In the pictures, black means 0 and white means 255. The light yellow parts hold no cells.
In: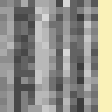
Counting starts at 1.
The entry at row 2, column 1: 157
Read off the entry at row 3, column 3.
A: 72
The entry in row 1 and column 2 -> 141
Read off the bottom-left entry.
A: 141
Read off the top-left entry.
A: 128
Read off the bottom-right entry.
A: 99
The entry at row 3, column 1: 128
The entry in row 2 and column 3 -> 87
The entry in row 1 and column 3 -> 113
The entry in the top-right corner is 87
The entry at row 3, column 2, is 157

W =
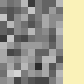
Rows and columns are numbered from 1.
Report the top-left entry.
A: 139
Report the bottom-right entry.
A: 168
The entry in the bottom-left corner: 139
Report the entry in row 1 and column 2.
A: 112
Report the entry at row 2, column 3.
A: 99
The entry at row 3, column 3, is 139
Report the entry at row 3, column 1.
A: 197
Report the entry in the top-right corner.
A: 184
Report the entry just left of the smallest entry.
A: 139
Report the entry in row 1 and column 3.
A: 124
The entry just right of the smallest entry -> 168
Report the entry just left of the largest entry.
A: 197
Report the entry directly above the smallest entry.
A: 112
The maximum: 212
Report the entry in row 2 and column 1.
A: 99
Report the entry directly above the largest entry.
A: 112

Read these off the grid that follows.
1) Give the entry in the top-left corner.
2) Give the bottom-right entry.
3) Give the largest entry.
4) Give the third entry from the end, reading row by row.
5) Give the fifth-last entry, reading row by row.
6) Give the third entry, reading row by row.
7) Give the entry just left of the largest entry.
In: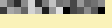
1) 167
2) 1
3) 224
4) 139
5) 71
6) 44
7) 152

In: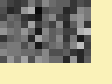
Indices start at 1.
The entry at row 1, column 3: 53
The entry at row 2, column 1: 79
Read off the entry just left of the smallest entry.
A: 175
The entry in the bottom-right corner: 94
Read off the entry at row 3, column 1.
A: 65
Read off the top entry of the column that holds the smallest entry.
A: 79
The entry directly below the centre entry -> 121
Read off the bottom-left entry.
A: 79
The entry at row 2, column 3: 53
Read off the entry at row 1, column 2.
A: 65
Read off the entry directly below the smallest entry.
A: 25
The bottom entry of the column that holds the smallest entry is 149
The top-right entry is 65
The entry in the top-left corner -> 94
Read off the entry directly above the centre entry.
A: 94
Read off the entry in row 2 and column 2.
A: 39
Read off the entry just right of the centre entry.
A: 94
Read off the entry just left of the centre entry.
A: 25
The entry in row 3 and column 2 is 107
